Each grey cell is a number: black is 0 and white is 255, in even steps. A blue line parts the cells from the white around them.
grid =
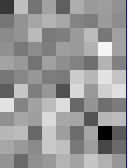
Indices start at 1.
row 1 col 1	56
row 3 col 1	138
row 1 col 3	116
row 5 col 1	163
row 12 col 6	163
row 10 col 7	165
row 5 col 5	142
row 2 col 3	165
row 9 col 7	84
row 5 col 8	178
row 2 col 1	118
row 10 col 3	103
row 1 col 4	162
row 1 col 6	173
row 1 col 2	191
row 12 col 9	151
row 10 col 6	108
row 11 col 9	106
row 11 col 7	157
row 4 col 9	162
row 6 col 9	195
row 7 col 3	126
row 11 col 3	138
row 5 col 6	129
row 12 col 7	197
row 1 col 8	157
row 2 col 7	125
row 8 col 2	132
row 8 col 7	148
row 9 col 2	165
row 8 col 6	103
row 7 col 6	216

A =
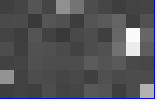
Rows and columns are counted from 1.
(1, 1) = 64
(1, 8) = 70
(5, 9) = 89
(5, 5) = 77
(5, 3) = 80
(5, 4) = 77
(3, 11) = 102
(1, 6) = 116
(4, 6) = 66
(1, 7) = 77
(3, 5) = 57
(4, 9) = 113
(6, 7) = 64
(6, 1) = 147
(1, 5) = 144
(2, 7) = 84
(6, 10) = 76
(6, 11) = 76
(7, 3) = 63
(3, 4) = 66
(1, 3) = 85
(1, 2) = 69
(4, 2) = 63

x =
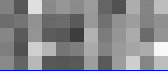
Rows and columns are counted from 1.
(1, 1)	129
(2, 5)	108
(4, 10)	165
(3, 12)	147
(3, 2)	90
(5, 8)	89
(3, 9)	149
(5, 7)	158
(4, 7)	170
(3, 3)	148
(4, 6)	126
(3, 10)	170
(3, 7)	178
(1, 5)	150
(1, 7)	155
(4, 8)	131
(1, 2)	86
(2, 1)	109
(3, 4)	92
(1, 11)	132

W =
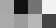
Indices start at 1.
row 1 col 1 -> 168
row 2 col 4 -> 67
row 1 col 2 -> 17
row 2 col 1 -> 170

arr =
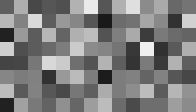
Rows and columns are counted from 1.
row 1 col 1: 95
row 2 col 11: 166
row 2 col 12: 137
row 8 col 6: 102
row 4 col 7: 139
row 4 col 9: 117
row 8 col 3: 121
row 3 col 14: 100
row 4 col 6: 203
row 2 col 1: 183
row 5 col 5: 203
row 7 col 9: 124
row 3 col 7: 189
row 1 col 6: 178
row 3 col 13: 107
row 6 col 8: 28
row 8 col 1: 33
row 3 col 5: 100
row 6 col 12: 130
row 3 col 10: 170
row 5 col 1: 68
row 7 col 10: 141
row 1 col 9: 177
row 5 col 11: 123
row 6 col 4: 50
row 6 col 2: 124
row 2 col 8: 25
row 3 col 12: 122
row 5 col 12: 58
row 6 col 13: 86
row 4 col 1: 207

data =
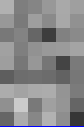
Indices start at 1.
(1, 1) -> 177
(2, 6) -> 145
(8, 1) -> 144
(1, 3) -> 133
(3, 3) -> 102
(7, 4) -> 172
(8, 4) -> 160
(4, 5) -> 155
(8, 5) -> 149
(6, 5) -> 98
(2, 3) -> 158
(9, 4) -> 178
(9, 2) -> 172
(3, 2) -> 131
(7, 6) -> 123
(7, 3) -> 170

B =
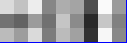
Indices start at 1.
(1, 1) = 219
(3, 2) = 157
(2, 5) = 197
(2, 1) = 114
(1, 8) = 250
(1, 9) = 155
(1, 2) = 194
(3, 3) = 218

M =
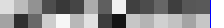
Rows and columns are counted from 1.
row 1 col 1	222
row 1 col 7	172
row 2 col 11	180
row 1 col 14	87
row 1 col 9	241
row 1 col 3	146
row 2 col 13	194
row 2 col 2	47
